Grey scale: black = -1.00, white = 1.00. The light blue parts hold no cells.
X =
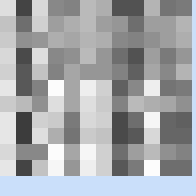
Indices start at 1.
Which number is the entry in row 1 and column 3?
0.69
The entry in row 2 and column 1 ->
0.52
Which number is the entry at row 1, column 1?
0.74
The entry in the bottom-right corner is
-0.14
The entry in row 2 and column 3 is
0.63
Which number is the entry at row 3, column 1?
0.58
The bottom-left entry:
0.80
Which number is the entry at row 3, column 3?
0.18
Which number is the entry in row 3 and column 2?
0.13
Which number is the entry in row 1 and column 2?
-0.47
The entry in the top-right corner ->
-0.04

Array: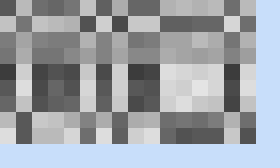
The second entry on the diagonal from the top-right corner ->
0.68
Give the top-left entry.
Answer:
-0.31
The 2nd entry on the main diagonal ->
-0.08
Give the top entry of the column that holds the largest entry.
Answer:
0.40
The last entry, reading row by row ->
-0.36
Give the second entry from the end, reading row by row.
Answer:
0.57
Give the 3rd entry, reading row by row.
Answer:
-0.14
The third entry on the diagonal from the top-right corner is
0.35
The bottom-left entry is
0.73
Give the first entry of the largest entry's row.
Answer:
-0.31
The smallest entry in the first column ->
-0.53
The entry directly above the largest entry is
0.62
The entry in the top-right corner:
0.46
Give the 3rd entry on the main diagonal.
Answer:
0.02
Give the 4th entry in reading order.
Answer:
-0.20
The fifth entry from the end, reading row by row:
-0.36
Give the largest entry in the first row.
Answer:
0.52
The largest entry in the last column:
0.73
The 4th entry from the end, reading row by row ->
-0.31

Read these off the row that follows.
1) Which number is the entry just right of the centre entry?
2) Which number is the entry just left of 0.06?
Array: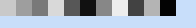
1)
0.06
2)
-0.87

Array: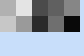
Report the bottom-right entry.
-0.93
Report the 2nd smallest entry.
-0.67
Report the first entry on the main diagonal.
0.39

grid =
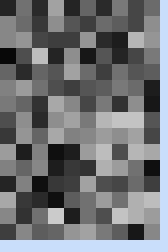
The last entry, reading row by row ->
0.06
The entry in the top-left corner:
-0.72
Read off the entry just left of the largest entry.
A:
-0.11
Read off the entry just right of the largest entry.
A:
-0.77
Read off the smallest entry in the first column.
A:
-0.94
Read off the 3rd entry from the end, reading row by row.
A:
-0.27
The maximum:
0.59
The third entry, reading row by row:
-0.67
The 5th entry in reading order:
-0.72
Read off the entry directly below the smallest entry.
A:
-0.21
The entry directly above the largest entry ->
-0.88
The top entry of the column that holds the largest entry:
0.27
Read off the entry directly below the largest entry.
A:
-0.21
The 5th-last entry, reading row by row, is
0.27
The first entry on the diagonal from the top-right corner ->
-0.16
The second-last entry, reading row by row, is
-0.82
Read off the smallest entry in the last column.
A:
-0.88
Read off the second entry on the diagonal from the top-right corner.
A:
-0.45
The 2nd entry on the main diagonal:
-0.16

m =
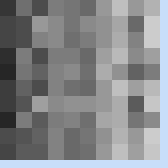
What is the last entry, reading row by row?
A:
0.55
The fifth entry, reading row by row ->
-0.08
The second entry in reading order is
-0.13
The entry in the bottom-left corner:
-0.46
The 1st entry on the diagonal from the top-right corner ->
0.40
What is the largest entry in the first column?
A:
-0.40
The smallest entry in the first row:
-0.58
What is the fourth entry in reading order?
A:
-0.03
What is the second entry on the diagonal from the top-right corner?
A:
-0.18
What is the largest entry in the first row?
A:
0.50
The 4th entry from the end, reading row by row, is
0.19
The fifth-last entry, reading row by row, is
-0.13
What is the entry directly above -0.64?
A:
-0.46
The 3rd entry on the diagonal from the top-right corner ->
0.35
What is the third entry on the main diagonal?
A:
0.02

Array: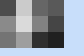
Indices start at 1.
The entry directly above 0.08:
-0.40
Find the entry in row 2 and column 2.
0.71
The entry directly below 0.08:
-0.09
